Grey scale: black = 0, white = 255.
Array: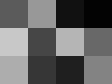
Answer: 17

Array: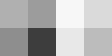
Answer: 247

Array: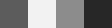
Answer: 140

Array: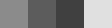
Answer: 64

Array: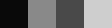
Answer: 73

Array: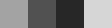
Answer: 39

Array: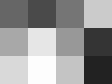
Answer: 117

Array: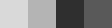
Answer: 47
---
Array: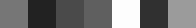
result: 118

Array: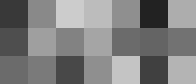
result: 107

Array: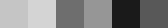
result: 197

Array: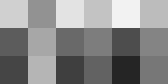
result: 69

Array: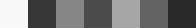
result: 248

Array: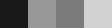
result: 25

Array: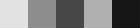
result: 226

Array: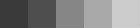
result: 58

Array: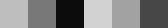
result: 190
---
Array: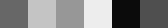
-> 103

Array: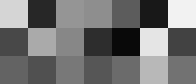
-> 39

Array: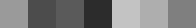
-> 90

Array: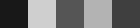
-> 85

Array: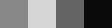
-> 135

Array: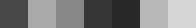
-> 73

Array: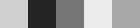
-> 167

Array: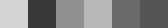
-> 107
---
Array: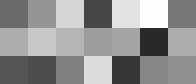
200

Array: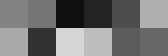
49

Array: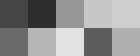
182

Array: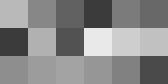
177

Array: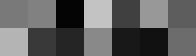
57

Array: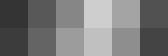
100
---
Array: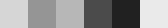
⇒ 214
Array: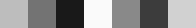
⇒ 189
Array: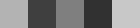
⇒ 179
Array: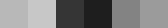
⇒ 184
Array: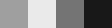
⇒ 159
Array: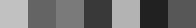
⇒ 193
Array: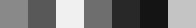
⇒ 137
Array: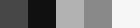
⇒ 71
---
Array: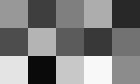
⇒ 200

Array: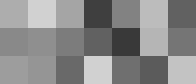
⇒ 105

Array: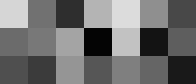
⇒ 149

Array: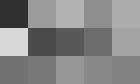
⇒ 149

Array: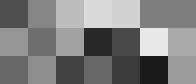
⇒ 67

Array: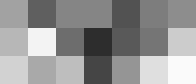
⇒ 190

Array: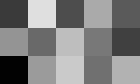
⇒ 202
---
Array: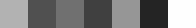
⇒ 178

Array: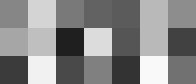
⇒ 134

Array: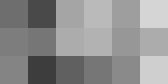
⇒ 110

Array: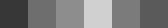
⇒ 55

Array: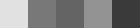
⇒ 225

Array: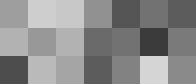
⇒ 158

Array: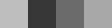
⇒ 190

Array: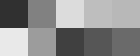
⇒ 48
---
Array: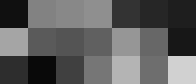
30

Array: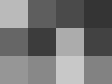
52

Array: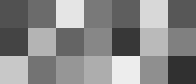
87

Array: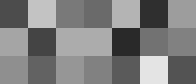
157

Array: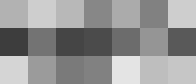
206

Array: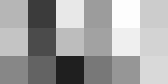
204

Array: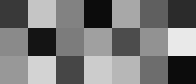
43

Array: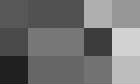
150
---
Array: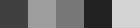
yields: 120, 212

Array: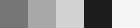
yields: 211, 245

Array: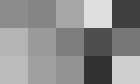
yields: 126, 222

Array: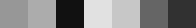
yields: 225, 225

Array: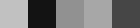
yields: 145, 193

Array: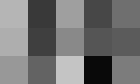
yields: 137, 196

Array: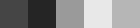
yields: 154, 232

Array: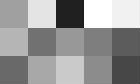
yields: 152, 255

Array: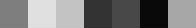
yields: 51, 224

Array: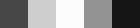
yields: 252, 252
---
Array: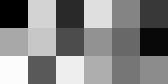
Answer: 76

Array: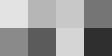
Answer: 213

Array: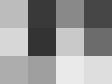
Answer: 201

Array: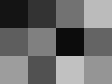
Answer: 12

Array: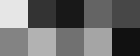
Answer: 113

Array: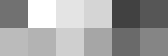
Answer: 207

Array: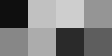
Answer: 42
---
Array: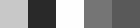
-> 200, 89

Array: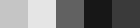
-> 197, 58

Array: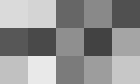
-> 218, 199

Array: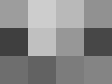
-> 157, 132

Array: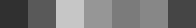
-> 48, 69

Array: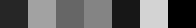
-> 38, 0

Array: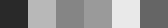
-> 41, 101

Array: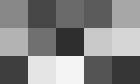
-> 135, 54

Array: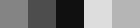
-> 132, 181
